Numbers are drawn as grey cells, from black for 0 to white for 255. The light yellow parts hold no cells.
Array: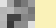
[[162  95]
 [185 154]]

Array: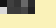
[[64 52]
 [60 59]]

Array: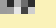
[[ 42 181]
 [157 230]]

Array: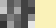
[[ 90 117]
 [ 97 167]]

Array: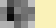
[[ 82 108]
 [ 31 130]]

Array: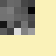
[[105 102]
 [124  92]]
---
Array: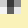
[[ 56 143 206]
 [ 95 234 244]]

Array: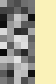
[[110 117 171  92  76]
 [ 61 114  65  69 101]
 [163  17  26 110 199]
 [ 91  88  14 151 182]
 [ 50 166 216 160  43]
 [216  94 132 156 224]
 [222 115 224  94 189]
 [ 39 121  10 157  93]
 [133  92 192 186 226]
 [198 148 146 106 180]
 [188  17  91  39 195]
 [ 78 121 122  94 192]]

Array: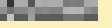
[[168 171 169  53 171 171  87 174 170 174 171 123 126 124]
 [141 130 144 115 135 135 151 131 135 130 130 179 182 179]
 [ 91  92  91 194  91  92 158  93  92  92  91 115 115 116]]

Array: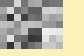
[[117 118 118 117 214 117 166 171 107]
 [212 203 167 219 111 135  95  96 209]
 [161 170 136  49 210  65 114 105 181]
 [150 130 190 187 146 189 192 187 154]
 [236 230 170 144 160 192  82  78 239]
 [187 208 159 226 112 105  53  60 228]
 [200 182 143  53 180  75 111 128 200]]

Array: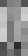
[[135  83  90 128]
 [151 198 191 146]
 [153 206 197 139]
 [167 158 194 119]
 [165 140 206 120]
 [161 149 203 118]
 [ 43 131  75 144]
 [ 84 149  84 116]]

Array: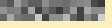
[[ 74  58 108  87 158 121  94  95 141 116 115 108 125 133 139]
 [139 142 148 126 132  80 166  64 114  88  58 103 157  65 169]
 [ 99 204 101 167 119 108 107 200  66 141 142 181  99  65 133]]

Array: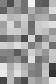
[[ 90 189 128  77 153 114 242  96]
 [148 220  98 154 138 115 177 137]
 [175 141 212 182 188 206 147 169]
 [210 223 161 216 147 195 105 201]
 [189 152 170 207 204 186 112 199]
 [141 183 101 121 147  76 213  92]
 [201 111 207 199 221 202 125 159]
 [148 199 134 131  90 139 206 176]
 [135 194 113 130 143 101 223 109]
 [189  63 229 173 209 174 141 124]
 [197  50 235 182 223 188 129 122]
 [170 230  70 187 108  75 172 152]]

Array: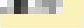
[[153 201 255 210  45  86 245 190 156]
 [151 237 168 191  52  98 207 203 197]]
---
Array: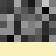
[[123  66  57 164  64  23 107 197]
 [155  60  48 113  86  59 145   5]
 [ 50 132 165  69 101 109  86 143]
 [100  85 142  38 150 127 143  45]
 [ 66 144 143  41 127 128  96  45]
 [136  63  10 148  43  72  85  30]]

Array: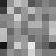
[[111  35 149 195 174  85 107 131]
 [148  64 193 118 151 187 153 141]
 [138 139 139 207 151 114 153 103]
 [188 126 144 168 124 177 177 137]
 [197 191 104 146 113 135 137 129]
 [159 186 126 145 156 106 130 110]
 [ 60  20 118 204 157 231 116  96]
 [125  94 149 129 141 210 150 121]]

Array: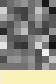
[[137  90 110 129 147 111 132  24]
 [ 27 210 101  73  66 111 194 134]
 [ 87 174 134  98  68 124 162 109]
 [ 90 103  82 125 158  83 136  73]
 [148  41  94 144 190  89  81  61]
 [ 51 181  90  83  88 128 155 184]
 [ 22 227 104  60  52 124 211 119]
 [110 124 117 124 105 120  79 240]
 [193  78 145 149 126 148  85 103]
 [128 115 115 114 114 138  95 172]]

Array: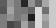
[[202  92 146 121  39 146 100 167]
 [202  85 164 121 118  98 217 112]
 [202 126 146 121 136  30 217 167]
 [202 126  70  87 164 106 217 149]]

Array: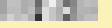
[[186 164 193 192 173 179 105 198 238 182 110 134 180 189]
 [174 164 188 189 173 188 124 221 197 173 218 141 180 179]
 [191 180 208 190 200 177  50 221 197 178  95 148 176 188]]

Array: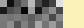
[[225 163  15  75 112 184  74  33  67]
 [ 73  25  80  95   7 160  21 103 144]
 [136 124 116 124 113  93 113 134  75]
 [109 120 142  84 128  97 167 116 156]]

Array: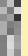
[[ 68 138 194]
 [219 186 124]
 [ 53 142 160]
 [137 172 127]
 [142 174 112]
 [159 125 213]
 [165 127 218]
 [144 127 205]]

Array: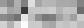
[[131 153 133 175 128 222 166 183 181 169 169 166]
 [109 198 164 171  58 197 198 200 206 180 195 193]
 [205 138 130 114 228 188 144 120 126 161 182 160]
 [187 209 177 216 252 202 203 173 166 199 194 203]]

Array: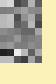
[[ 93 205 214  71  93 179]
 [134 126 128 145 161 139]
 [ 94 183 193  78 145 170]
 [ 72 185 191  94 109 184]
 [165 140 130 122 103 103]
 [134 122 127 151 119 126]
 [131 143 154 127 125 140]
 [168  32  41 236 186  97]
 [ 95 187 189  85  62 162]]
